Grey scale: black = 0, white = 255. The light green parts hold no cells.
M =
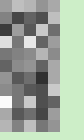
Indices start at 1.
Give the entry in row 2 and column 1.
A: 130
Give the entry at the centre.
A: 148
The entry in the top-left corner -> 157
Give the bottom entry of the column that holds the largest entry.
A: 181
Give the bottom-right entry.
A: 148
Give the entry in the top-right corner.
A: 169
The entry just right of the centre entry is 99
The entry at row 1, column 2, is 191
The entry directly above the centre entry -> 139
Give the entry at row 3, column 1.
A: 60
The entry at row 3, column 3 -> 88

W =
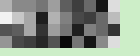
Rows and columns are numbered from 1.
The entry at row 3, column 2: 94
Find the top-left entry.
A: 178
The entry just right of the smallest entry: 117
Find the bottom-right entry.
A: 221
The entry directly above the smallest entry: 117
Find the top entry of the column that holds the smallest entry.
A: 94
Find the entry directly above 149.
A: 83
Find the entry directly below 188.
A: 51
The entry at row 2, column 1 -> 242
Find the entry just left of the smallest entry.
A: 83
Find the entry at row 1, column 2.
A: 137
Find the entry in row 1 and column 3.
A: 137

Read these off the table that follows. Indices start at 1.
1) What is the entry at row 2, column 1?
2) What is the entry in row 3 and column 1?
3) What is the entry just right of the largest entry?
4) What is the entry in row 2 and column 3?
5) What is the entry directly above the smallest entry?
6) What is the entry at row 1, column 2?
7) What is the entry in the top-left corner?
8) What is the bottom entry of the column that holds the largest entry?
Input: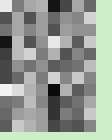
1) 83
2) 114
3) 220
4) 83
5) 210
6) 124
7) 232
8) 92

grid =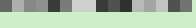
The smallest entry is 49
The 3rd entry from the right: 195
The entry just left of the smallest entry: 81
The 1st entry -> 102
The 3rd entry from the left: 135

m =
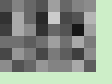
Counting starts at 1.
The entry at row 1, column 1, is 93
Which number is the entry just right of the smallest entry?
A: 159
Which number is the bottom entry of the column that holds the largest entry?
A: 131
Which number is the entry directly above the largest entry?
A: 159
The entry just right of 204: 71
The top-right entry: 140
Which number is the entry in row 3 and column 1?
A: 62
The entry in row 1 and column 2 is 131
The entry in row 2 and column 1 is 50
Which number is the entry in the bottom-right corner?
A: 93
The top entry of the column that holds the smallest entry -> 131
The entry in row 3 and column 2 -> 169

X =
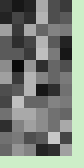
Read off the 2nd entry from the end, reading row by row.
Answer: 46
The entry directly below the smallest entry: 58
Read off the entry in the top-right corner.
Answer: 58
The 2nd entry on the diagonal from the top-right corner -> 78
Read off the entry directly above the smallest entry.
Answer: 90
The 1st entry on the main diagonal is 46
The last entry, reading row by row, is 160
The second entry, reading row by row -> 23
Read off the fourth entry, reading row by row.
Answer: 169
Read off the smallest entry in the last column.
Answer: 23
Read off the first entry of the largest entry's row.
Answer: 113
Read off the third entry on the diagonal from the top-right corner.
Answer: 102
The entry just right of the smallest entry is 149
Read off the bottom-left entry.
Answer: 102
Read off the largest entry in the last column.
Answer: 169
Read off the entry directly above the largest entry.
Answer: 113
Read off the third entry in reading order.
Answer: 35
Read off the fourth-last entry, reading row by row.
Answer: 131
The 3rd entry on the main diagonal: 169
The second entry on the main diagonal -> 69
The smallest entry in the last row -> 35
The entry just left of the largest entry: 90
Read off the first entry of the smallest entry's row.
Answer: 140

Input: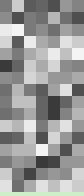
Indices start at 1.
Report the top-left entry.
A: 122
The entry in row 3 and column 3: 122
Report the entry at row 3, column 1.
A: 235
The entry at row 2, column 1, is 140
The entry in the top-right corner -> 131
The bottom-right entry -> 204
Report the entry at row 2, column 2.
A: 79
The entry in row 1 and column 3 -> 91
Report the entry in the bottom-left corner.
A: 225
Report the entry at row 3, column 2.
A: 244
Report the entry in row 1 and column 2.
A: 204
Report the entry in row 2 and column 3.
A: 122
